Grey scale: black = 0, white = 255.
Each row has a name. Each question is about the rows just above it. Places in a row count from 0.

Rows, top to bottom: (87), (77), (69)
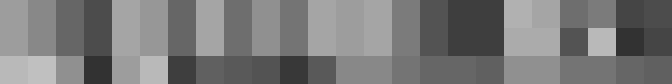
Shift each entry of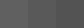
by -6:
[90 83 77]
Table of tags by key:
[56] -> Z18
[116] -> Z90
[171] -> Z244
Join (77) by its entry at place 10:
Z90

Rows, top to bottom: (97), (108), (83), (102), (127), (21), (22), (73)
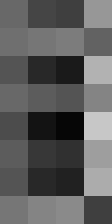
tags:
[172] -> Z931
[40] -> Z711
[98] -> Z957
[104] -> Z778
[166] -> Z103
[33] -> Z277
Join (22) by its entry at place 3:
Z931
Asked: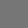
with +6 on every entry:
[124]
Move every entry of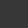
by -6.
[49]
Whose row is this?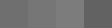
(108)
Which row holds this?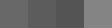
(102)
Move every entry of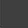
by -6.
[57]
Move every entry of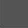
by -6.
[78]

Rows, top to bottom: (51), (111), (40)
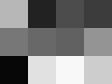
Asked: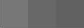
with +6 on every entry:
[125 110 103]
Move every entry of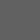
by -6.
[91]
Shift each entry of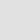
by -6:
[219]
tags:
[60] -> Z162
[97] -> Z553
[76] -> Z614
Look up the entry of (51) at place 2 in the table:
Z614
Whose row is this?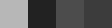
(51)
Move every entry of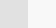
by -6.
[219 242]

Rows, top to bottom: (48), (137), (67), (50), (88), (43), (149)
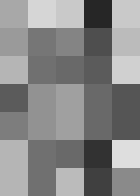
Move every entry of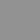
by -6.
[140]
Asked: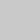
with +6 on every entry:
[207]
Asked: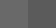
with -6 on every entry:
[99 85]

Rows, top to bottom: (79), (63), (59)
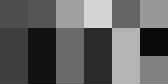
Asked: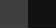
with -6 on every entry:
[57 12]
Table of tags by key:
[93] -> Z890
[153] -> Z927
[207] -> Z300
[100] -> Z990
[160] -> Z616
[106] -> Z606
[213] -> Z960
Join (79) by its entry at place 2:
Z616
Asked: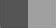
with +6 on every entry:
[ 91 166]

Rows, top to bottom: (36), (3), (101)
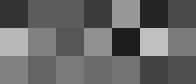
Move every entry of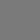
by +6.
[128]
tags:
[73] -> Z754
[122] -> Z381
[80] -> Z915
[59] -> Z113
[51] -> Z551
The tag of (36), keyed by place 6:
Z754
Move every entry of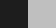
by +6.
[ 35 197]

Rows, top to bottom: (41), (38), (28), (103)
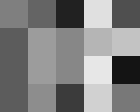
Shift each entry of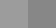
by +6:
[162 141]
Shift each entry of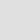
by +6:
[230]
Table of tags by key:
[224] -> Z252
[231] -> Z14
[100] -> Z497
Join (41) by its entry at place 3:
Z252
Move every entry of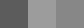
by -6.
[ 86 150 129]
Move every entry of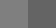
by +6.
[133 106]
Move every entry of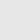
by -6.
[225]

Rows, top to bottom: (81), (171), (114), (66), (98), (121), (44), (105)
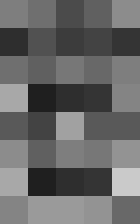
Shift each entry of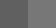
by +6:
[102 125]
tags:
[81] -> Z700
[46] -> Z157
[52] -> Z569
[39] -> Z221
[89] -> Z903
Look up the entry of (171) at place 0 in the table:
Z157
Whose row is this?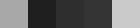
(44)
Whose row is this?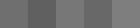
(114)

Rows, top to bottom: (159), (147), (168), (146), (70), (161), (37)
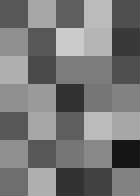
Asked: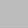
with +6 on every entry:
[193]
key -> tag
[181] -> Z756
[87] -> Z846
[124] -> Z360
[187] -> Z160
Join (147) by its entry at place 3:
Z756
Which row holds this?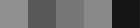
(161)

